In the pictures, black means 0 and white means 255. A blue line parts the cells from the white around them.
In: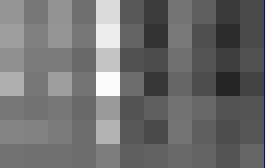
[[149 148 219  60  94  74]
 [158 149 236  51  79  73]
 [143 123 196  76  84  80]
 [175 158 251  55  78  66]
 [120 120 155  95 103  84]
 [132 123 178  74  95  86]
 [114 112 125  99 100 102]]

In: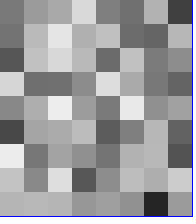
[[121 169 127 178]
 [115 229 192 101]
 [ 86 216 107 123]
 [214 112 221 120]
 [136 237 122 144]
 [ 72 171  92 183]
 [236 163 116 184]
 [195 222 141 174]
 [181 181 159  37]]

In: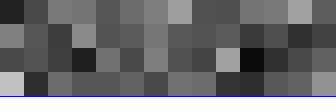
[[ 33 120  85 125  81 116 160]
 [127  61  82 117  84  57  49]
 [ 72  64 114 126  69  11  73]
 [194 109  85  73 107  46  99]]

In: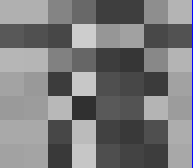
[[176 132  62 142]
 [ 88  71 150  72]
 [182 129  61 136]
 [163  60  79  59]
 [154 184  89 180]
 [169  71  65  79]
 [162  57  78  61]]

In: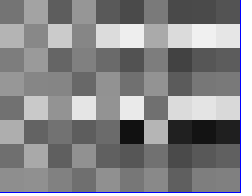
[[116  93  89 122  74]
 [180 203 220 170 240]
 [125 101 106 125  86]
 [151 133 146 147 119]
 [113 147 147 112 228]
 [174 114 107 181  19]
 [111  95  96 113  88]
 [142 129 144 137 126]]

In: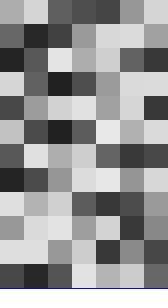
[[173  95  69 213]
 [103  65 216 161]
 [ 36 228 207  56]
 [214  33 155 219]
 [ 72 210 161  56]
 [194  33 232 218]
 [ 88 174 100  72]
 [ 36 150 231 215]
 [223 208  56 154]
 [152 227 211 136]
 [222 152  56  71]
 [ 72  84 180 103]]

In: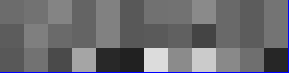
[[108 132 129 113 138  92]
 [ 92 106 129  90  68  92]
 [ 88  74  40 220 203 111]]
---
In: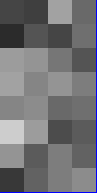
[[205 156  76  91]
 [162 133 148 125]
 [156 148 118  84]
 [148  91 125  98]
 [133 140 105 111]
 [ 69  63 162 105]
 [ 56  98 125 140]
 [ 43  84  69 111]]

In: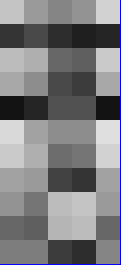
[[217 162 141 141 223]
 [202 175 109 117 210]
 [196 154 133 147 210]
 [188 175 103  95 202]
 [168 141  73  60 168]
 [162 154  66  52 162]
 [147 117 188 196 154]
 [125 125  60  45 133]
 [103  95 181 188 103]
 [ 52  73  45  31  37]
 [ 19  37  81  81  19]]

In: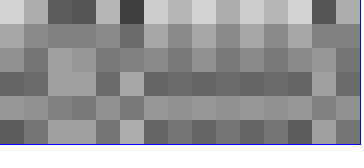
[[211 174  92  85 182  63 204 182 211 174 204 182 211  85 174]
 [166 137 130 130 137 108 166 137 166 137 166 137 166 130 130]
 [151 144 130 122 144 122 151 144 151 144 151 144 151 130 144]
 [144 116 159 151 122 130 137 122 144 122 137 122 137 151 116]
 [100 108 159 159 108 166 100 108 100 108 100 108 100 159 108]
 [ 92 116 159 159 116 174 100 116 100 116 100 116  92 159 116]]

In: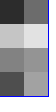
[[197 226]
 [130 148]
 [ 78 162]
 [ 44 108]]

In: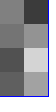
[[128  59]
 [116 147]
 [ 95 162]
 [ 81 212]]

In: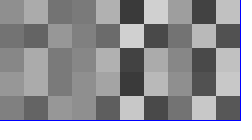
[[151 171 122 143 164  58 185 143  81 200]
 [143 171 115 122 177  58 208 158  66 193]
 [135 171 122 135 177  66 171 135  73 193]
 [128 100 151 143  94 200  73 115 200  87]
 [115 100 151 128 107 208  73 115 185  81]]

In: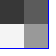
[[244 153]
 [ 55  91]]

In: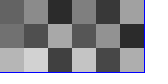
[[182 210  64 196  71 174]
 [113  79 168  86 146  43]
 [ 99 139  43 127  56 161]]
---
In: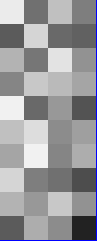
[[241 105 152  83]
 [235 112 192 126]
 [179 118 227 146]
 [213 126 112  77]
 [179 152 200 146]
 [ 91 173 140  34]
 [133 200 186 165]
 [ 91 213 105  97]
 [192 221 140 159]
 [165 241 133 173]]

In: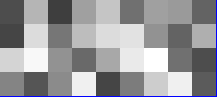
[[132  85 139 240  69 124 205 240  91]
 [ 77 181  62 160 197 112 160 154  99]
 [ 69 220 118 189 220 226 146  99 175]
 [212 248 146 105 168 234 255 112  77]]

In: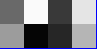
[[156   5  38 181]
 [105 250  57 229]]

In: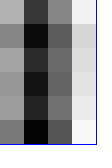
[[121   4  84 248]
 [134  11  92 214]
 [150  19  99 227]
 [156  35 113 234]
 [164  43 106 221]
 [178  55 134 242]]

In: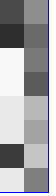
[[248  90]
 [ 45 106]
 [248 120]
 [233 126]
 [ 74 141]
 [233 163]
 [233 183]
 [ 59 197]]

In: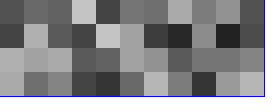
[[ 82 105  98 196  68 117 111 170 124 146  82]
 [170 111 132  68  53 105 182 124  53 154 182]
 [176 162 170  90  98 162 146  90 117 117 132]
 [ 68 176  90  68 196 162  61  40 140  34  76]]

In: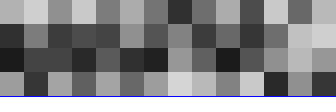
[[157  54 164  96 164 104 157 213 185 130 201  41 144  54]
 [ 27  68  68  41  90  48  33 151  96  27  84 144 185 151]
 [ 48 124  60  76  68 144  84 130  60 104  54 110 193 207]
 [178 207 144 201 124 172 116  48 110 172  76 201 104 185]]

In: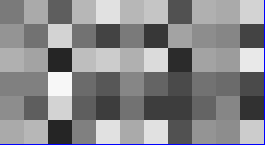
[[141  94 211  94  61 114  61  61 100 134  49]
 [148 114 211 114  67 122  55 163 141 134  67]
 [128 128 247 107  87 134 100  74 114 107  74]
 [176 163  37 190 204 176 219  43 163 156 233]
 [122 170  94 183 225 183 197  81 176 170 211]
 [170 183  37 128 225 170 225  81 148 141 204]]
